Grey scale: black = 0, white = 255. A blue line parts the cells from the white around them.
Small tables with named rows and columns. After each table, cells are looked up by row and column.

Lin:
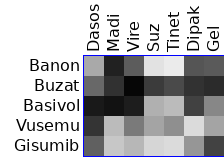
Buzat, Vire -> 6
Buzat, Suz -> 59
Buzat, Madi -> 49
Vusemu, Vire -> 122
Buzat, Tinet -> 74
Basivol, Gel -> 135
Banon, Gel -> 90
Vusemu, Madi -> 187
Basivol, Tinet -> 187
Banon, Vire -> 92
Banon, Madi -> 33
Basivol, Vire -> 29
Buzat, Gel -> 43
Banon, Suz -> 226
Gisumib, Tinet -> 219
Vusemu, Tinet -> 143
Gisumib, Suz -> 214
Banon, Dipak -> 85
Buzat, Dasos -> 104
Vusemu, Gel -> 164
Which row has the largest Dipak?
Vusemu

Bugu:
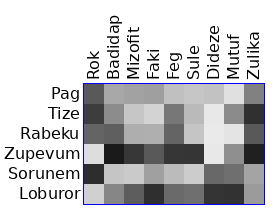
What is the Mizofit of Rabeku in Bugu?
174
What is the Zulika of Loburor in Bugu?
155
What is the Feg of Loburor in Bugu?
106
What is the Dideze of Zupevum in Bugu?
232
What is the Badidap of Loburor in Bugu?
134
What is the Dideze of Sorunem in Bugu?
104
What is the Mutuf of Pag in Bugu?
224
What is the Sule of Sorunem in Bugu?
204
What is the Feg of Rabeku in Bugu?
100
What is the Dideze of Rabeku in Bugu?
234
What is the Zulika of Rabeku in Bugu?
89
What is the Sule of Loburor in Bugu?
111
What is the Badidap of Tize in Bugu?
140

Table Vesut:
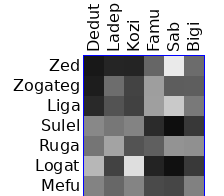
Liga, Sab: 201
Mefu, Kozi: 132
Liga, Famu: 159
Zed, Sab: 234
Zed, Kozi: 36
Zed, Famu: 102
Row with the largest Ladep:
Ruga

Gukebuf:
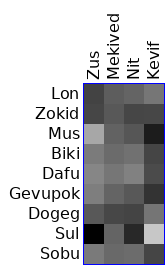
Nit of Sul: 40
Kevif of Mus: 28
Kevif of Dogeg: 117
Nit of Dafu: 129
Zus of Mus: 167
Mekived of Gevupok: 100
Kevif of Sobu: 69
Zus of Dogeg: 88
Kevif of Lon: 118
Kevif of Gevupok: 51
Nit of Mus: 86
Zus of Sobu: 122
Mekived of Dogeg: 71
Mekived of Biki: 107
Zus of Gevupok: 126
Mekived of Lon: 93

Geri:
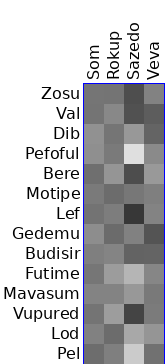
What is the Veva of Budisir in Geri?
100
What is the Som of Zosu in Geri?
117
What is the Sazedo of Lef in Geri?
55
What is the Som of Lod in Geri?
129
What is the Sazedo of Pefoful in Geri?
223
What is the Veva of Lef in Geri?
131
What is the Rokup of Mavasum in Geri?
131
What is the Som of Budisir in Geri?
127
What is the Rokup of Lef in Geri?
125
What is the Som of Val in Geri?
116
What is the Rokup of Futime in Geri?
156

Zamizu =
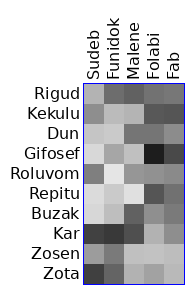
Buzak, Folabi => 143
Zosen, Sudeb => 156
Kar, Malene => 79
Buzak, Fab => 122
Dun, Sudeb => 197
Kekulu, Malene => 180
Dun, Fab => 140
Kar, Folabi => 178
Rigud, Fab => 119
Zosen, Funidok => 122
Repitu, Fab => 113
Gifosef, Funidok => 166
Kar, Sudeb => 65
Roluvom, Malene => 150
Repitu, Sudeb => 219
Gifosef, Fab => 73

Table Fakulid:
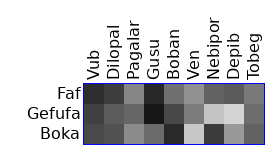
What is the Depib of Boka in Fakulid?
153
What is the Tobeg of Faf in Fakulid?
121
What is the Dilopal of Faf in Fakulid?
61
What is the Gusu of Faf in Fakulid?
40
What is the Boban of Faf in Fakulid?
112
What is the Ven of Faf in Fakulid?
145
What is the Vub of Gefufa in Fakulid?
64
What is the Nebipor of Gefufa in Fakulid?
196
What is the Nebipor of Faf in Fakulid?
98
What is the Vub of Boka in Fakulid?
73
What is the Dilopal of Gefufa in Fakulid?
92
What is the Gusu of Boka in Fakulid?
107
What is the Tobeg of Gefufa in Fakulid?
109
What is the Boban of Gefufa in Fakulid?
72
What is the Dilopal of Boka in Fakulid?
82
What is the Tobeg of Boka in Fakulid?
98
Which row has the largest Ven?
Boka

